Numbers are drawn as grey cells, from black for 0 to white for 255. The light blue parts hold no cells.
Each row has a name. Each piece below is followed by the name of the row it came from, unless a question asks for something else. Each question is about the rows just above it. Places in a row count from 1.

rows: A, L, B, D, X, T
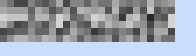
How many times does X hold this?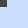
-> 4
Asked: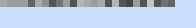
L
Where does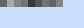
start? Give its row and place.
X, 10

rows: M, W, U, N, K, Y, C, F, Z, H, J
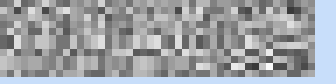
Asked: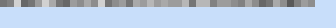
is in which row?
M
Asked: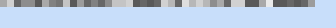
F
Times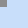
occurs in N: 6
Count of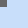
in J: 7

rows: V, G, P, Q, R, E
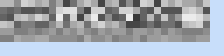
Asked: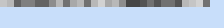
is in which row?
Q
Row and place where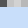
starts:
G, 26
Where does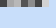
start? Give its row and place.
V, 15
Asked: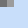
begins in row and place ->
P, 25

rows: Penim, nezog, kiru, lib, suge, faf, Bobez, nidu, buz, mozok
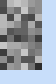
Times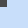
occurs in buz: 1
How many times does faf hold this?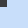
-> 3
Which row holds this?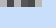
kiru
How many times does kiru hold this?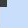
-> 0
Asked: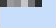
mozok

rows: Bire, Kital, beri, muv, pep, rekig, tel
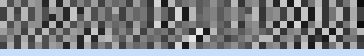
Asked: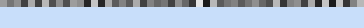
pep
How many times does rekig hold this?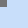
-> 5
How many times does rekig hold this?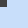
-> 6
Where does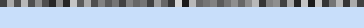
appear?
beri
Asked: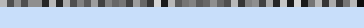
muv
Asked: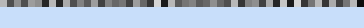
Bire
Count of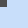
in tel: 4

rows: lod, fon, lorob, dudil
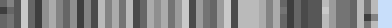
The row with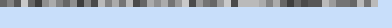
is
lod

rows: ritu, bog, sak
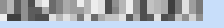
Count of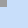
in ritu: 2
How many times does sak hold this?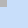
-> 1
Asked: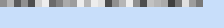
ritu
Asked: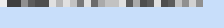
sak

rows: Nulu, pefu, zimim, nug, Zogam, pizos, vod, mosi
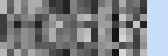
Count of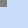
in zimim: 3
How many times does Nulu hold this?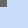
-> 2

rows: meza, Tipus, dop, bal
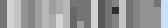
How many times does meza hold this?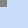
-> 3
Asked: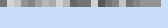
dop

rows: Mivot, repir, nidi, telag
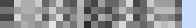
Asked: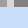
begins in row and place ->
telag, 17
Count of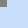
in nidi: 2
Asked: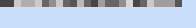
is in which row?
Mivot

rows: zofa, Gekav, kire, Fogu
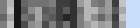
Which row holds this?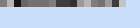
zofa
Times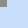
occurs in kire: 2
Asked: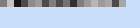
Fogu
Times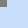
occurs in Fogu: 3

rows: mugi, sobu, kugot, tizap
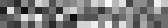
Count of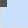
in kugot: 7
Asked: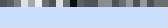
kugot
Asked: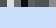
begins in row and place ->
kugot, 8
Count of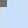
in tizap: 5
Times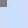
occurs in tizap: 0
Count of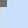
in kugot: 5

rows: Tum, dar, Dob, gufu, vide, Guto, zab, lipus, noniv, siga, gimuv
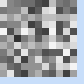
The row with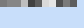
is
dar
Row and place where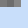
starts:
Tum, 9
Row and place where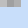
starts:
zab, 5
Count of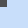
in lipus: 2
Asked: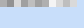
zab
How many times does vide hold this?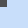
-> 4

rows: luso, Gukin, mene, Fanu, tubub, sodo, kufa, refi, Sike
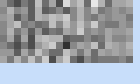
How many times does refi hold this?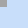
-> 6
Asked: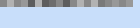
Gukin
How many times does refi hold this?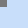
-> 2

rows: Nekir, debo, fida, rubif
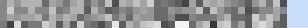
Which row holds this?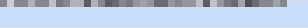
debo
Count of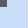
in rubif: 7

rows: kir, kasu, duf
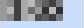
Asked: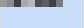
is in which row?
duf
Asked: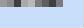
kir

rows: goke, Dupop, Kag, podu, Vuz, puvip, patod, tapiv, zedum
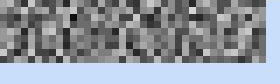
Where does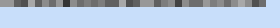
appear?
puvip
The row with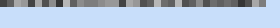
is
zedum
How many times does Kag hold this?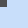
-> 4
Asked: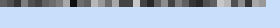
Kag

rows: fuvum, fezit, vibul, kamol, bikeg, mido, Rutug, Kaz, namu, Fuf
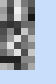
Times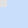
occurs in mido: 1
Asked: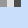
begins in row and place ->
Kaz, 2
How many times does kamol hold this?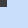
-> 2
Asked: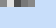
Rutug
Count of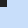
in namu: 3

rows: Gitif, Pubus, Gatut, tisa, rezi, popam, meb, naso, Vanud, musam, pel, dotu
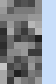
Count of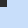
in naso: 0
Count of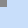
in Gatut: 4
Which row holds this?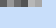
tisa
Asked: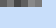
Vanud

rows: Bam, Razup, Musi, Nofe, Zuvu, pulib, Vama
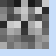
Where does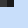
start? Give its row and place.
Bam, 2
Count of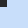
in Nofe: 2
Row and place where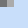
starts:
Zuvu, 1
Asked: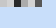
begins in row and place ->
Nofe, 2
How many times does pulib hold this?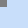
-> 1
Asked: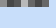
Musi

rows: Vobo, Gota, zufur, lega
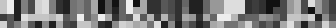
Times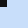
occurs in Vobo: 5
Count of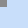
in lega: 5

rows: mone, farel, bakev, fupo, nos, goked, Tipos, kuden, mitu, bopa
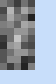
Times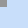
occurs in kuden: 2
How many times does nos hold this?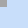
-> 0
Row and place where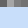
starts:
bakev, 1
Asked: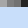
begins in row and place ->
bakev, 2
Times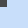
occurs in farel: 1
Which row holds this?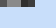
mitu

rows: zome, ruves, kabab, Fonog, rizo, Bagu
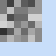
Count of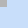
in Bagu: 1
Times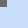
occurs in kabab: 2
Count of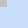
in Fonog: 1
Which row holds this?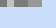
ruves

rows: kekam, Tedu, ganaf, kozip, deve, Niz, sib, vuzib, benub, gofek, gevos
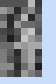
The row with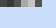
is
deve
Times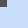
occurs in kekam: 4
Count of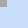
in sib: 3
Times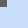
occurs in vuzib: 1
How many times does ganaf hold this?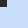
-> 2
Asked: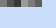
gevos
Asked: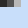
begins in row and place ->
ganaf, 2

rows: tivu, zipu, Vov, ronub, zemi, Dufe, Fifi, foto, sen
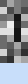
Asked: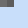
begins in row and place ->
Fifi, 1
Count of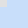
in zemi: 3

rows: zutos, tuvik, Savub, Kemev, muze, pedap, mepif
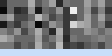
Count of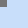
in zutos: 3
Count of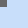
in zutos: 5
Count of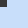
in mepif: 2
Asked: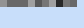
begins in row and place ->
pedap, 2
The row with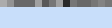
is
pedap
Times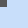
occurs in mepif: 3

